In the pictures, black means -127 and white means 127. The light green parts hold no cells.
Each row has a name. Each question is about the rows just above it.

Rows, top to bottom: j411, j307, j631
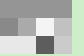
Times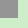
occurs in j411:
4
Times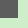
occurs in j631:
1
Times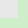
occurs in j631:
2
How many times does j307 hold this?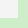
1
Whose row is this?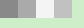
j307

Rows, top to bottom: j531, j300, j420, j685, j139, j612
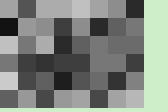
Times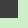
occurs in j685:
4
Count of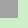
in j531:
2

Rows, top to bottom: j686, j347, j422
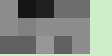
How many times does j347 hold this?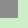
4
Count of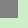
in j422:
0
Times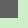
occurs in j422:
3
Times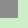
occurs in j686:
1
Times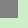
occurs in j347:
1
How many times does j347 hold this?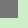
0
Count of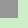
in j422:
1

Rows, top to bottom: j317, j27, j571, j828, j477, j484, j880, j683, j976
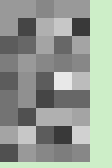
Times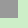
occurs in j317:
4
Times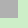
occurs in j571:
0
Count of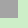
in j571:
2

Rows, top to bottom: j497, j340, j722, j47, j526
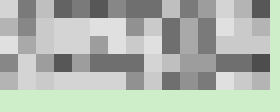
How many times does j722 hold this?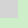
2
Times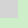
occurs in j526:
5
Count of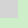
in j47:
2
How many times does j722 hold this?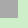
2
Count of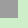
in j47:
4
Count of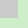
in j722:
5

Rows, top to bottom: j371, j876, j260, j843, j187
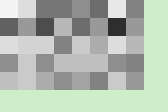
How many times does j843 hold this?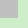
3
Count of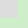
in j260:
2
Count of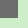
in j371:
1
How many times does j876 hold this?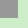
3

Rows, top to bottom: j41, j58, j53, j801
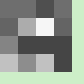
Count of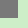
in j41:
0
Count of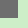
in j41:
3
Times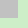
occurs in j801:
2
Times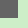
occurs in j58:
2
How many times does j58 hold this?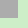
1
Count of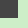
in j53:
3

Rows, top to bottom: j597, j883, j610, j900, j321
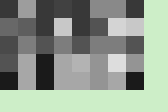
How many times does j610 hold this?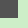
3
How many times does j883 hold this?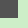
1
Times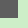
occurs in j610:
0
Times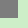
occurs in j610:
4
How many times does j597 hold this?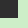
0
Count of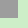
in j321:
0

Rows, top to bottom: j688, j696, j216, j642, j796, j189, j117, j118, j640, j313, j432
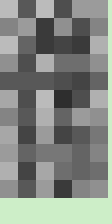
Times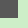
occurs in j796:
3
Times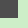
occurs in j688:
1
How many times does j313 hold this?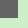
1

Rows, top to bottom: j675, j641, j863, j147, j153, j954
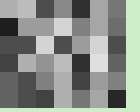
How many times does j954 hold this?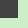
1
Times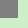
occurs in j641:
1
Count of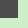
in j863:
4

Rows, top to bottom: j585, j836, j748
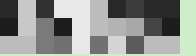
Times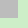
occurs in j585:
1
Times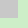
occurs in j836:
1
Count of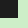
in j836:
3
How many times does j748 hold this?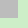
4
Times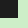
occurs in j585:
0
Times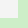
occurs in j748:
0

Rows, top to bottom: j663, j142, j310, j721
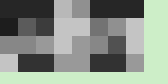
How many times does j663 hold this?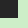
6
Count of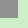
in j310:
0
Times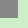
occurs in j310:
3
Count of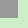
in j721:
3
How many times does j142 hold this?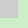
0

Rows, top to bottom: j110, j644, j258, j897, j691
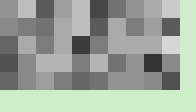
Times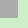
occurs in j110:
1
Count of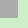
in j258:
5
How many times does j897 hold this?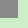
2
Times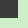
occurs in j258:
1

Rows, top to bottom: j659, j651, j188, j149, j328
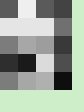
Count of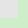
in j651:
3
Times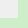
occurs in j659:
1

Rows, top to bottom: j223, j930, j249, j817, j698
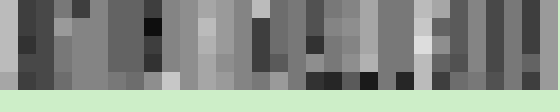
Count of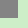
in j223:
5
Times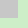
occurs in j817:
0
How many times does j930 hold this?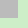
2
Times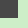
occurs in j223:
2
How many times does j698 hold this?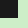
1

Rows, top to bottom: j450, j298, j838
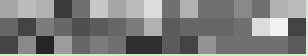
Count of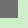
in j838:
5
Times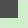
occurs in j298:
1
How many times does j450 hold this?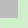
3
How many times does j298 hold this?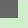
6
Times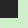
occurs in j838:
1
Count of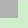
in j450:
3
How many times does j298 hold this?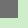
1

